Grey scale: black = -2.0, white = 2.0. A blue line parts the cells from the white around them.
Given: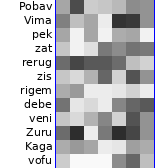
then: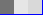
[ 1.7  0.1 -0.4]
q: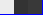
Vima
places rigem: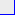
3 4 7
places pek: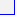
2 4 7
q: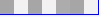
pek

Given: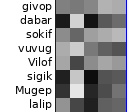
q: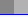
givop
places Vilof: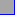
1 4

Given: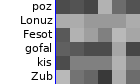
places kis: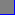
2 3 4 6
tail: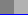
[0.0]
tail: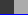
[-0.3]
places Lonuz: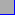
1 2 6

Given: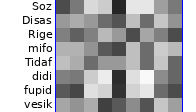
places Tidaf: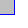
1 6
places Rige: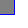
1 3 8
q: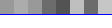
Disas
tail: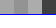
[-0.6  0.2 -0.7  1.1  0.5]
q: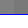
didi

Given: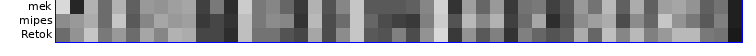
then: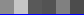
[ 0.3  1.4 -1.1]
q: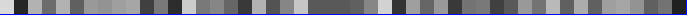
mek
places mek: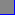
16 21 27
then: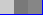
[-0.4 -1.1  0.8]
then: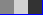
[ 0.5 -0.4  0.4]
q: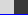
Retok
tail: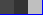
[-0.1  0.2  0.1 -1.2  0.9 -0.8 -0.3  1.1 -0.4 -0.8 -1.0 -1.1  0.0  1.2
 -0.7  0.9  0.1  0.8 -1.0 -0.3  0.6 -1.3 -0.7  0.2  0.5  0.7 -0.8  0.2
 -0.4  1.1  0.3 -0.1 -0.6  0.0 -1.5]

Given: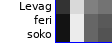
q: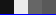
feri
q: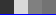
Levag
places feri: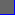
3
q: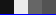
soko

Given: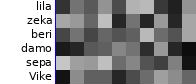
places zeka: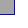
1 10
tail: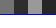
[-1.8]
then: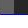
[-0.8 -0.3  0.5]
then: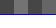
[-0.7 -0.5  0.9]
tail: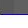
[ 0.1 -0.2 -1.3  0.4 -1.4 -1.8]
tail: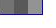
[-0.8  0.8  0.9 -1.1 -1.5  0.3]
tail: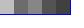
[ 0.0 -1.7]

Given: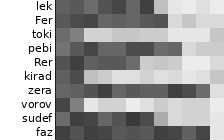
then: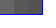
[1.4 1.1 1.4]
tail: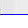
[1.5 1.7]
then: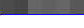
[-0.7  1.4  1.1]
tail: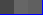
[-0.4 -0.6 -0.7  1.4  1.1  1.4  1.4]

